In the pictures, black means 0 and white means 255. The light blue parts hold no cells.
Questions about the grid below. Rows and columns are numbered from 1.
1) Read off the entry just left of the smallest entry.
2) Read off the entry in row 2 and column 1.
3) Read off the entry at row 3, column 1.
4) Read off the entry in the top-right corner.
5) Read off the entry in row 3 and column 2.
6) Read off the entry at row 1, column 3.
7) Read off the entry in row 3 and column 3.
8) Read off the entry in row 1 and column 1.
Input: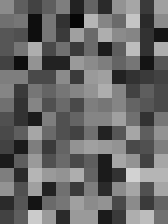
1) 50
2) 112
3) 86
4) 160
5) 80
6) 66
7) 14
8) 139

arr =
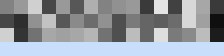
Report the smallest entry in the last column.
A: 15
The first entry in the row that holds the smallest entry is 71
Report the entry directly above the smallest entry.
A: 58
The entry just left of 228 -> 58
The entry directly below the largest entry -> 94
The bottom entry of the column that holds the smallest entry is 28
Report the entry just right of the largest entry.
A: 65
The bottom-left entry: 208
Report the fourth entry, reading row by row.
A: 71
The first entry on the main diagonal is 130
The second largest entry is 222
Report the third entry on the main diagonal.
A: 114
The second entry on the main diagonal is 46
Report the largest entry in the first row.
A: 228

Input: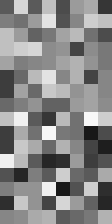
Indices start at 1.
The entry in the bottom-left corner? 134
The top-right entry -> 54
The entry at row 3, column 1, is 192
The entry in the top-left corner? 90
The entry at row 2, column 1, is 126
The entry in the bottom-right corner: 178
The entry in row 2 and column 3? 155
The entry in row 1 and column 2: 214
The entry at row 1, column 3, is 90

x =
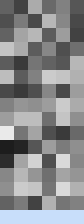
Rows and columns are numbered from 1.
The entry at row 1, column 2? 66
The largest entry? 234
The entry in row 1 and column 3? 171
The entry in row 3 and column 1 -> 98
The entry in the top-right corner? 86
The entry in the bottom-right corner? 129
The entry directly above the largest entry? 157
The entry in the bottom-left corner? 98
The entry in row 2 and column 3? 73
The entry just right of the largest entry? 117
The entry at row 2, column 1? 79
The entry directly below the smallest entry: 44
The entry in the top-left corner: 98
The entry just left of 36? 29
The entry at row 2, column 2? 123
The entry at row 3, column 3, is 183
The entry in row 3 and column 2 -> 164

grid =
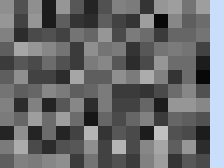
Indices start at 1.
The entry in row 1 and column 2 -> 81
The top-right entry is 158
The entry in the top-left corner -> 143
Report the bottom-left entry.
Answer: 94
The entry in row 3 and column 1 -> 129
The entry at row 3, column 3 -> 74
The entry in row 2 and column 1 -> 150
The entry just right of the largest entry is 81
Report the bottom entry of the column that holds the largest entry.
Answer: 158
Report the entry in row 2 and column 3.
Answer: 150
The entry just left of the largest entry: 28
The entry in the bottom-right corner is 74
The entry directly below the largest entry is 166

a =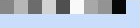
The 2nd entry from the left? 182
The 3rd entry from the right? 168
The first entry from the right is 7

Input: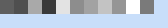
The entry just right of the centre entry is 162
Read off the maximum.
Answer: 255

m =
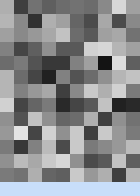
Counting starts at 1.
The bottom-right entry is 181
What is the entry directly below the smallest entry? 144
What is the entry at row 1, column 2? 63
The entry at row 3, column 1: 160
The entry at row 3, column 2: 137
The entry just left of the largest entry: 152
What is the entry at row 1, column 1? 175
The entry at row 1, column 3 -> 114
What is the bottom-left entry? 122
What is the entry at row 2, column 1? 181
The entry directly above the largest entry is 83
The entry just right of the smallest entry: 221
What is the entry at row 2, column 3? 49
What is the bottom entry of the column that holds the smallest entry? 175
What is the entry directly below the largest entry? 56
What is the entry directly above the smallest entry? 215
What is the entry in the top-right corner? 160
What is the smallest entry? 20
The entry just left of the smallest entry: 160

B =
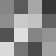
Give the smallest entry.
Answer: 54
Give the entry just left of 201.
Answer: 141
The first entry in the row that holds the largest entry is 82
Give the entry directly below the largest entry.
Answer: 117
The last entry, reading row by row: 161

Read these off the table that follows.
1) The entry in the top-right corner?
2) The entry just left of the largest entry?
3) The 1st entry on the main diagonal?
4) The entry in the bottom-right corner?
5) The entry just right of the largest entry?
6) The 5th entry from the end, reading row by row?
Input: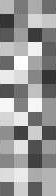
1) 108
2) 102
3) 185
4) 179
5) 164
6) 179

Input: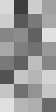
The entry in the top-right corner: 161
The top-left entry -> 217
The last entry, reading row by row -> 105
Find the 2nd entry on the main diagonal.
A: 89
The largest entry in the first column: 224
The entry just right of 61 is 205
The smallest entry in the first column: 82
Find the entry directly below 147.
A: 174
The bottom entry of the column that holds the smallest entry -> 182
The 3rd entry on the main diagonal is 97

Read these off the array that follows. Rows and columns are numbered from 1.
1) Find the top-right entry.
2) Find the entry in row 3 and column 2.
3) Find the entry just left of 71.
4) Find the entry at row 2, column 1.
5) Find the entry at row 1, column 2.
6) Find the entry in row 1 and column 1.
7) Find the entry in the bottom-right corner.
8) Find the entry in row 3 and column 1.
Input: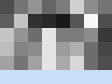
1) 116
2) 148
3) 109
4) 94
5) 116
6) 78
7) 78
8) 196

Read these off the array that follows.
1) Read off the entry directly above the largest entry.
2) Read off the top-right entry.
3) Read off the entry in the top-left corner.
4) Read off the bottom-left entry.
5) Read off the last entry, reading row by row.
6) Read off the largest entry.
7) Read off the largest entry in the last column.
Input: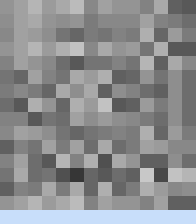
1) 96
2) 88
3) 148
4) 148
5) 96
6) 200
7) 181
